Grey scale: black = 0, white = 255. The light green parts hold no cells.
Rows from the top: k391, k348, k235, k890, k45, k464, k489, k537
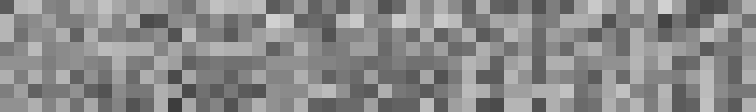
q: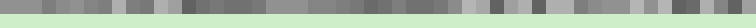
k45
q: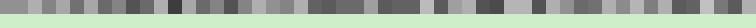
k537
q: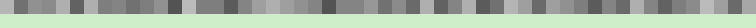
k235
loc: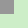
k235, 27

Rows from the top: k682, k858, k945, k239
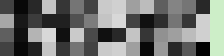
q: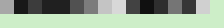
k858
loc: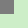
k858, 7
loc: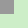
k239, 12
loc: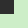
k858, 12
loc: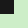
k858, 2

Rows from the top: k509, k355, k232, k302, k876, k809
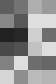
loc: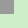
k509, 4
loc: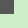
k355, 2
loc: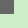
k876, 4
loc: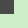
k302, 1
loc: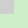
k232, 3
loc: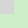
k809, 1
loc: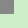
k355, 1

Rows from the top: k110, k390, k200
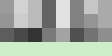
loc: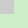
k390, 2
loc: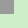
k110, 1
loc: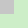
k110, 7

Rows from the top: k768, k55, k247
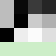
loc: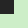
k768, 4
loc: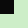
k768, 2

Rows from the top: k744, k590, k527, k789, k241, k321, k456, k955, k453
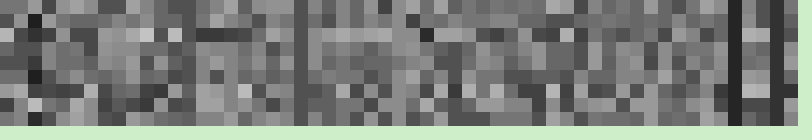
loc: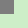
k321, 24
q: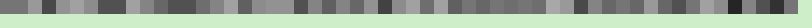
k744
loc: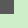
k955, 9

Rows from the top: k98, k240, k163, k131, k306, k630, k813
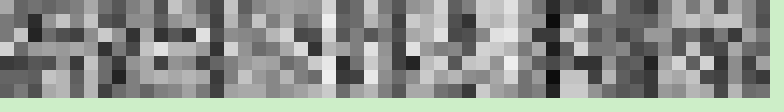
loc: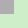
k240, 51
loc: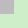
k306, 31
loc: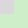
k131, 22

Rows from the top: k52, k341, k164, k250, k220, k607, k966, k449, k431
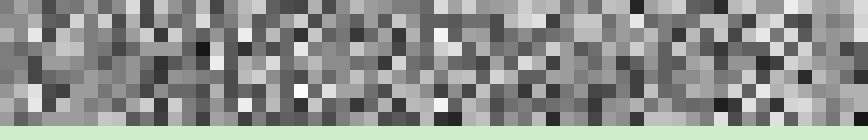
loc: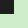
k449, 52
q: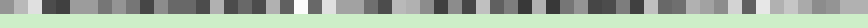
k966
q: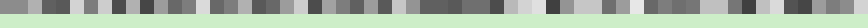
k341
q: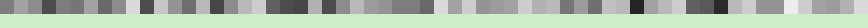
k52
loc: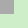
k966, 58
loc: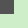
k341, 57
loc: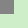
k449, 2

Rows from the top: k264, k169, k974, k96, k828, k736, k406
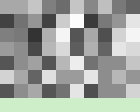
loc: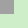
k828, 3
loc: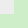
k828, 6
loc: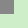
k264, 7
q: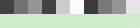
k169
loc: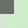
k264, 5
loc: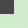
k96, 3
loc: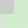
k169, 5

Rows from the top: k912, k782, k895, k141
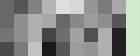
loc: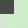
k141, 1
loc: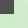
k895, 7
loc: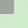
k895, 6
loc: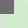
k895, 5
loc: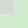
k912, 6

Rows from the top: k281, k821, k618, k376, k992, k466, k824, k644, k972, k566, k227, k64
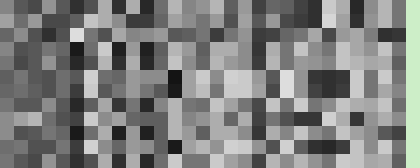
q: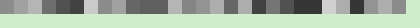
k972
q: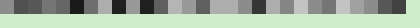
k566
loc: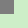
k618, 27
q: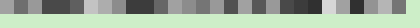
k821
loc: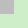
k824, 15

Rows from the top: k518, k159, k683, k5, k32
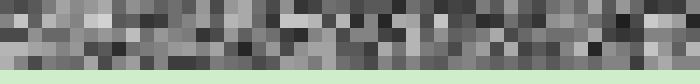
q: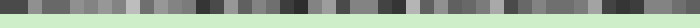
k683
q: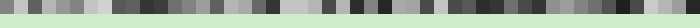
k159
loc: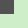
k159, 44
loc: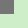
k5, 29
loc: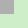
k32, 1
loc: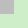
k683, 10
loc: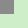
k518, 6

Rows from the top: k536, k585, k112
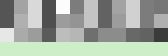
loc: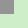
k585, 6
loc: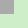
k112, 2

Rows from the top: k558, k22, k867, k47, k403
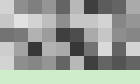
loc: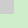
k47, 1
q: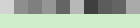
k558
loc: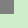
k558, 3
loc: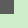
k558, 8

